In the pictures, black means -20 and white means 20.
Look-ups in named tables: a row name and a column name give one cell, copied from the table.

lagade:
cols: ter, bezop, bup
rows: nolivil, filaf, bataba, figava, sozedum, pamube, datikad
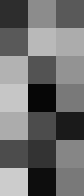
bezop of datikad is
-18
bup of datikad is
-1
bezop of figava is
-19
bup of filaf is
7
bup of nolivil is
-6
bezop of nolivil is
2
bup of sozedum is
-16
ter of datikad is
12
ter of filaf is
-6
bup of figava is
-1
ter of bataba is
8
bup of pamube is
1
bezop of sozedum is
-8
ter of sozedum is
7
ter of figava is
11
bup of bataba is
3

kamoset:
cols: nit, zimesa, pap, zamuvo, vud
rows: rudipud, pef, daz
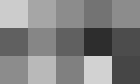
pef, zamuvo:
-13
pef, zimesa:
1
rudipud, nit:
12
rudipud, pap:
2
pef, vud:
-8
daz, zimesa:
9
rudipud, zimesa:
6
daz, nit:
2
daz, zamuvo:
13
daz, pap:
0
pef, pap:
-5
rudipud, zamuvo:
-2
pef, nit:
-5
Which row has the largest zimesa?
daz

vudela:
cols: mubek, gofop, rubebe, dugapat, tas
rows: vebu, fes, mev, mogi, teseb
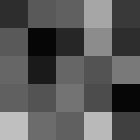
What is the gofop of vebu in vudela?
-6
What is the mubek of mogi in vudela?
-5
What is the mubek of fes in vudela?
-6
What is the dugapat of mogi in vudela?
-8
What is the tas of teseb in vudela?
-10
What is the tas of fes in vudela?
-13
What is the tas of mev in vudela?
-1
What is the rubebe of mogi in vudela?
-2
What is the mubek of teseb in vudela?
10
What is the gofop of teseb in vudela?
-3
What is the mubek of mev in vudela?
-4
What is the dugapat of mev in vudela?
-7
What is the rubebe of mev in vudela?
-4
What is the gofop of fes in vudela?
-19
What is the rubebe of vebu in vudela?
-5
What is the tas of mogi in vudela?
-19
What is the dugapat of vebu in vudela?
6
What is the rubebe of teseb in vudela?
-5
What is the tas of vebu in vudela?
-11
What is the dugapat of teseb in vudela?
9
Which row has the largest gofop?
teseb

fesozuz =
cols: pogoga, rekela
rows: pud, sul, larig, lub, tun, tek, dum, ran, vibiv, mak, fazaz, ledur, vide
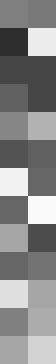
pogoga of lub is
-5
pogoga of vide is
6
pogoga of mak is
-4
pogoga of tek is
-7
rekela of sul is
17
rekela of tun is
8
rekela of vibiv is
-8
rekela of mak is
-2
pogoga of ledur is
0
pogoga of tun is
1
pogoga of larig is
-9
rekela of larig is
-9
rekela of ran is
19
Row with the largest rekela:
ran

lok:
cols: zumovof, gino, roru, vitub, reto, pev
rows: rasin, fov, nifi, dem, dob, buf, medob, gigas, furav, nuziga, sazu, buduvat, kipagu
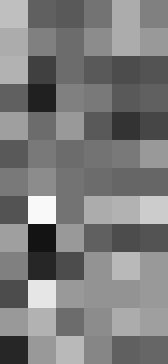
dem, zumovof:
-5
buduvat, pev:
5
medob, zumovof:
-1
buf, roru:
-3
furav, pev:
-7
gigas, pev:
12

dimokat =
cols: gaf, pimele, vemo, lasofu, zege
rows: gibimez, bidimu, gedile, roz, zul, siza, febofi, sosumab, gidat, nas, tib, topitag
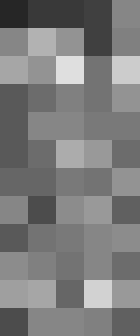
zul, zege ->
-1
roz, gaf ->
-6
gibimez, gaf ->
-14
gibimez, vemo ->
-11
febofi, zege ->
3
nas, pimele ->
0
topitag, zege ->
-5
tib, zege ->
4
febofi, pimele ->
-4
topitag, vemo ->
1
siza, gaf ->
-6
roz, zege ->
3
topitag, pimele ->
1
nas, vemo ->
-2

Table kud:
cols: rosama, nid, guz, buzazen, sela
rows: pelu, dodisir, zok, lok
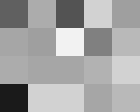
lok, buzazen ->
6
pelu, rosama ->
-5
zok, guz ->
6
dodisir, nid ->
5
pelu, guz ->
-7
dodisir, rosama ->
6
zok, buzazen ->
8
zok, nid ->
6
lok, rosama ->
-16
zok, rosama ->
7
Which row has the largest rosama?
zok

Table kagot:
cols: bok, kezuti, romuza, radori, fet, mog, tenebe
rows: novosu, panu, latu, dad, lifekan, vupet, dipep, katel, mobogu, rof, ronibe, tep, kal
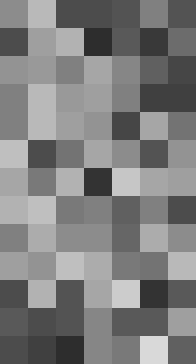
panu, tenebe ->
-3
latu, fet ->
1
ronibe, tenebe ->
-6
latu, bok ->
3
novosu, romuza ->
-8
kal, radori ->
1
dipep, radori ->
-12
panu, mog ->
-11
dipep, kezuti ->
-1
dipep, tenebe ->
5
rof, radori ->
7
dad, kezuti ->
9
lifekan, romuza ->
5
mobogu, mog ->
7
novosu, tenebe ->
-7
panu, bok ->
-8
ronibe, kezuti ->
8
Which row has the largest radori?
rof

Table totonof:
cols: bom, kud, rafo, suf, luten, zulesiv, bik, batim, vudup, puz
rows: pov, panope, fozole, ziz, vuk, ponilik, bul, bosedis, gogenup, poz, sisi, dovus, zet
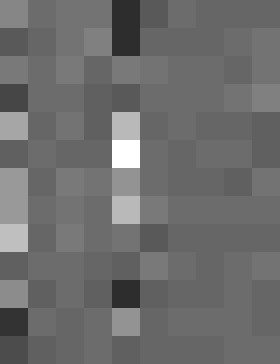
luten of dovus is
3
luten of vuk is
9
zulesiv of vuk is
-4
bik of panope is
-4
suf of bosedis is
-3
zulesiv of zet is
-4
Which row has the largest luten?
ponilik

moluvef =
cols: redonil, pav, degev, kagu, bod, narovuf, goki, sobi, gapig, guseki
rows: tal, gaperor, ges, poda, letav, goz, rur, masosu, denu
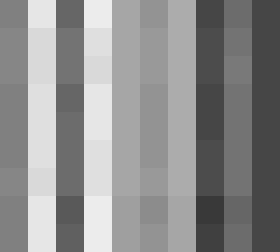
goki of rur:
7
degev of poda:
-4
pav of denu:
16
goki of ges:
7
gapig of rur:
-2
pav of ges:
14
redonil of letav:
0

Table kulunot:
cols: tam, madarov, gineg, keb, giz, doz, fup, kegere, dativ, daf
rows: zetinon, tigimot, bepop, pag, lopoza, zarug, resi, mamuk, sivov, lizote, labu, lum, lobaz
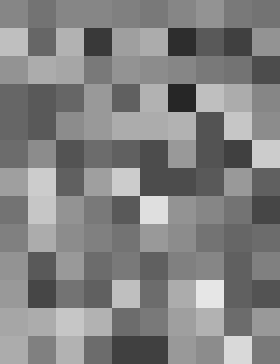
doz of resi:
-8
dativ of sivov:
-4
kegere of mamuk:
1
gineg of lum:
11
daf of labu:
-7
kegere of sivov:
-2
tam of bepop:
3
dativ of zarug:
-10
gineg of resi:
-5
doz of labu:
-3
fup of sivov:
2
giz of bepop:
3
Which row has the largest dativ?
lobaz

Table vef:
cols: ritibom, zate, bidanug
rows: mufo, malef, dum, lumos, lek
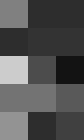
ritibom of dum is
12
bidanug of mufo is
-13
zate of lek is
-13
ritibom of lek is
3
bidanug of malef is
-12
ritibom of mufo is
0
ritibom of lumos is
-2
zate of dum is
-8
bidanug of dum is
-17
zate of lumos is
-2
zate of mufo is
-13
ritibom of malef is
-13
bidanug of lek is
-10
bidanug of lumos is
-6
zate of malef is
-12

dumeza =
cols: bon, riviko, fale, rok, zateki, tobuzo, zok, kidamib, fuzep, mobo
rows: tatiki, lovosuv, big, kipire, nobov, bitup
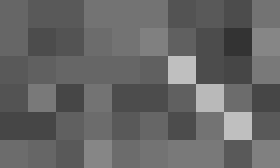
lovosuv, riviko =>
-8
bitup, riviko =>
-4
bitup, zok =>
-1
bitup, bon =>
-3
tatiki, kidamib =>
-6
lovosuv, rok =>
-3
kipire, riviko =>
-1
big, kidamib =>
-8
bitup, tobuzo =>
-2
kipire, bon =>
-7
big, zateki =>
-4
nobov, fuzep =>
10
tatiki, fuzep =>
-8
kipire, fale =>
-9
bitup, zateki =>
-3
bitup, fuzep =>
-6
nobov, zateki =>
-6
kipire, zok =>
-5
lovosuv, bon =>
-4

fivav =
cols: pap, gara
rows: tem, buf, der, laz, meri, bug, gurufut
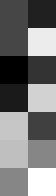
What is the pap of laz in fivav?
-16
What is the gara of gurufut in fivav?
20
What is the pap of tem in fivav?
-9
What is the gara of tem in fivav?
-15
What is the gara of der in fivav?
-12
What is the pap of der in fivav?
-20
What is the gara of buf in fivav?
17
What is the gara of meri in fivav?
-10
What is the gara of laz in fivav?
13
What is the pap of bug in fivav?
10
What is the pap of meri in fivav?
11
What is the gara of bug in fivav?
1
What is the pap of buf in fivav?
-9
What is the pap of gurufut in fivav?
1

